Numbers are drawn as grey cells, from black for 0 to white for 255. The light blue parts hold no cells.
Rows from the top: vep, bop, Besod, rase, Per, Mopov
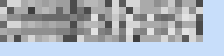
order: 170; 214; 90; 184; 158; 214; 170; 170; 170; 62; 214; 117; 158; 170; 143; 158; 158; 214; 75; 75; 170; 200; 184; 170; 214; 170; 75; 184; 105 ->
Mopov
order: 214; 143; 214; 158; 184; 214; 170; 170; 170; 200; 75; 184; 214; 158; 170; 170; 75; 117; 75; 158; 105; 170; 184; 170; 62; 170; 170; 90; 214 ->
bop

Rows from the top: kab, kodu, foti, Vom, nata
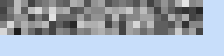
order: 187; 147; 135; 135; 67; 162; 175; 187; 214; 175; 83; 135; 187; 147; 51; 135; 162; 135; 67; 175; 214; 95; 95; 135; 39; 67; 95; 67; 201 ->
Vom
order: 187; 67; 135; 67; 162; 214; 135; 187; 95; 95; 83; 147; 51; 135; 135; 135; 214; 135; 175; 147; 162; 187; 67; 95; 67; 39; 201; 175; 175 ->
Vom
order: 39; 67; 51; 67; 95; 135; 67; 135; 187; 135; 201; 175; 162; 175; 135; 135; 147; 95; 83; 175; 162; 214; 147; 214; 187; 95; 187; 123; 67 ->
kodu
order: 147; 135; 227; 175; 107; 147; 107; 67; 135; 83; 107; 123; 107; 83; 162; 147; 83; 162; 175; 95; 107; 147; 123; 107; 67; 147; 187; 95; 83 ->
kab
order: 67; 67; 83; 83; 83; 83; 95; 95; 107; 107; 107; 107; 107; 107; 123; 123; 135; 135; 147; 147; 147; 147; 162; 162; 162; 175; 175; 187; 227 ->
foti
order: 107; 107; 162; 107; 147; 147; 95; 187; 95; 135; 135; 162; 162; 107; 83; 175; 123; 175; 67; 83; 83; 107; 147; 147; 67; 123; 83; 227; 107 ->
foti
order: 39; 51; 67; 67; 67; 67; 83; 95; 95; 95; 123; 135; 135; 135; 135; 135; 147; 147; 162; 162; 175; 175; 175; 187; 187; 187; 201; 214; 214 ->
kodu

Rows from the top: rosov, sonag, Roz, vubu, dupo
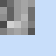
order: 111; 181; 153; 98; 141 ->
Roz
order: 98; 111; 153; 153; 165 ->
sonag
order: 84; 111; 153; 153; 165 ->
rosov
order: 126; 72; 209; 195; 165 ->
vubu

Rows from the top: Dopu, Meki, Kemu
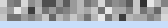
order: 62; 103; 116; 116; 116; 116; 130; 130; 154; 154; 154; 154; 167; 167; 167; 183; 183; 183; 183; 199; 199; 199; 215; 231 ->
Kemu
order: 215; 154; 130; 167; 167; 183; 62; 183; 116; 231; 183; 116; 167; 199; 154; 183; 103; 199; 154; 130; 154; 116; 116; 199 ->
Kemu
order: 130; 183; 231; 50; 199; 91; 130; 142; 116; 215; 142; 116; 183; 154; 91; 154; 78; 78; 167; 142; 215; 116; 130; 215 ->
Dopu
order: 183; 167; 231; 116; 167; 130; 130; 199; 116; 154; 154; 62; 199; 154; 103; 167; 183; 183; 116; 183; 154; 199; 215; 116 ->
Kemu

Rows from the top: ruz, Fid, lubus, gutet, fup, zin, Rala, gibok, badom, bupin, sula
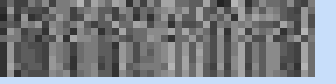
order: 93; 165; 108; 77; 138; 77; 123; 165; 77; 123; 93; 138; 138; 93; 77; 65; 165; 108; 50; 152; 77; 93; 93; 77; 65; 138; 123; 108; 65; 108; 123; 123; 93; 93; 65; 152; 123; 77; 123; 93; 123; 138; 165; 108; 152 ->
gibok
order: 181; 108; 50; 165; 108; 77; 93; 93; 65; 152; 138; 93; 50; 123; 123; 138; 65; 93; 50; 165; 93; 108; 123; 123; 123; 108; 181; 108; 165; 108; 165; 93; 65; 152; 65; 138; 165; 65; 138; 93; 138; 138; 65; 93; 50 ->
bupin
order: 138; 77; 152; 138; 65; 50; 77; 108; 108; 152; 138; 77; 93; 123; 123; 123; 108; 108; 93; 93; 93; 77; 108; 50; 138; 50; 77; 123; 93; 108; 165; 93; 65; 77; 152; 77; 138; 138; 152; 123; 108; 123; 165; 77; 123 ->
sula

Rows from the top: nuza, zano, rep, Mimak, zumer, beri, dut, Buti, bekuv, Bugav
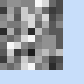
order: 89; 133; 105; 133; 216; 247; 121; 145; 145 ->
beri
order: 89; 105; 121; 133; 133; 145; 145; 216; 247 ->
beri

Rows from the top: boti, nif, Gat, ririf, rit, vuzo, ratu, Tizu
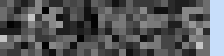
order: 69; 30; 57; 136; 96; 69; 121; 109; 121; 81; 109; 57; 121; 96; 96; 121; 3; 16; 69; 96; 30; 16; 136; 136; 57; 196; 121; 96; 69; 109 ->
Gat
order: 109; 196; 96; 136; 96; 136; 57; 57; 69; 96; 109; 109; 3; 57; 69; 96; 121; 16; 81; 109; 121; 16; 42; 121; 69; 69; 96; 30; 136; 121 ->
vuzo
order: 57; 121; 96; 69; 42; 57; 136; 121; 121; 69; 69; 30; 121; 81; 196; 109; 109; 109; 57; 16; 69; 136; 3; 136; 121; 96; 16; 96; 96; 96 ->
ratu
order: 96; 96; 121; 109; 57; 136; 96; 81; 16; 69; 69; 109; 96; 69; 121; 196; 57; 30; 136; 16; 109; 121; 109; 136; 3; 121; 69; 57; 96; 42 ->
vuzo
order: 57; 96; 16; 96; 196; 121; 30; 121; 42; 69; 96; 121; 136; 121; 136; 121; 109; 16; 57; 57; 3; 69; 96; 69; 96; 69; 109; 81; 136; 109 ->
ratu
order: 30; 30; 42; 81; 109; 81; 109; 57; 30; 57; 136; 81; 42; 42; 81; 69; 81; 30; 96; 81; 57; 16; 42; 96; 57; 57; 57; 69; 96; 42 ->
boti
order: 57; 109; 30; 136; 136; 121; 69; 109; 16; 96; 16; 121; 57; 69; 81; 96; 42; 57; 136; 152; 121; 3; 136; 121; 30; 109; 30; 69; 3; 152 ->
ririf

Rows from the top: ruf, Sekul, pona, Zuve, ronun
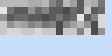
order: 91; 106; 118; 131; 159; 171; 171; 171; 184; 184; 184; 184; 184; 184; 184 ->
ruf
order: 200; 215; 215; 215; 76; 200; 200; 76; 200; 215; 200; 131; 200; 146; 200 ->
ronun
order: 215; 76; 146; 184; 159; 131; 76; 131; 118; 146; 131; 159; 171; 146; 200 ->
Zuve
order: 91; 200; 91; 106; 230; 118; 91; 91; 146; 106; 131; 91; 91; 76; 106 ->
Sekul
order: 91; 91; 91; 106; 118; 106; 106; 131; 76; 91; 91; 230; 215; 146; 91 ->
pona

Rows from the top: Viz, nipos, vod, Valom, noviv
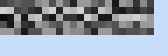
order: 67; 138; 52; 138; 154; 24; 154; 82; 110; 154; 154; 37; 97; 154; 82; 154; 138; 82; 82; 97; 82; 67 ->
Viz
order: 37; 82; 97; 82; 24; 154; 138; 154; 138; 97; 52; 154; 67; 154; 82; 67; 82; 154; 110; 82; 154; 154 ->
noviv
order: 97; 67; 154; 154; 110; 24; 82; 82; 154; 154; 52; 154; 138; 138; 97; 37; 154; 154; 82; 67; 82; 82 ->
noviv
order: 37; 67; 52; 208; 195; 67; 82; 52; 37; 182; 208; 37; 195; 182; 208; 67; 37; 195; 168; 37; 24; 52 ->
nipos
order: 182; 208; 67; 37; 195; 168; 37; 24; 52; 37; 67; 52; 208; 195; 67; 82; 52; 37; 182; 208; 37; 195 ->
nipos
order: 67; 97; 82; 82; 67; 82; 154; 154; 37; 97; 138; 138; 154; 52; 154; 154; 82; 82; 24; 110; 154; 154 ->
noviv

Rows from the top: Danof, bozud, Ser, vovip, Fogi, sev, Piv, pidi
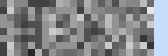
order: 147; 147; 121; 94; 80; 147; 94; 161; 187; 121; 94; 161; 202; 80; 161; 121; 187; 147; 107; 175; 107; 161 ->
Ser
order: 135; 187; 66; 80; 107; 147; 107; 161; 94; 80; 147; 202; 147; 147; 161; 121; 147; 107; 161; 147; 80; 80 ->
vovip

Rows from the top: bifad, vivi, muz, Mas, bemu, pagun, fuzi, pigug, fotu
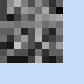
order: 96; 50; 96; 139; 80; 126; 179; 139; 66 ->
bifad
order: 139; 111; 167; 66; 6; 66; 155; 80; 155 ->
vivi

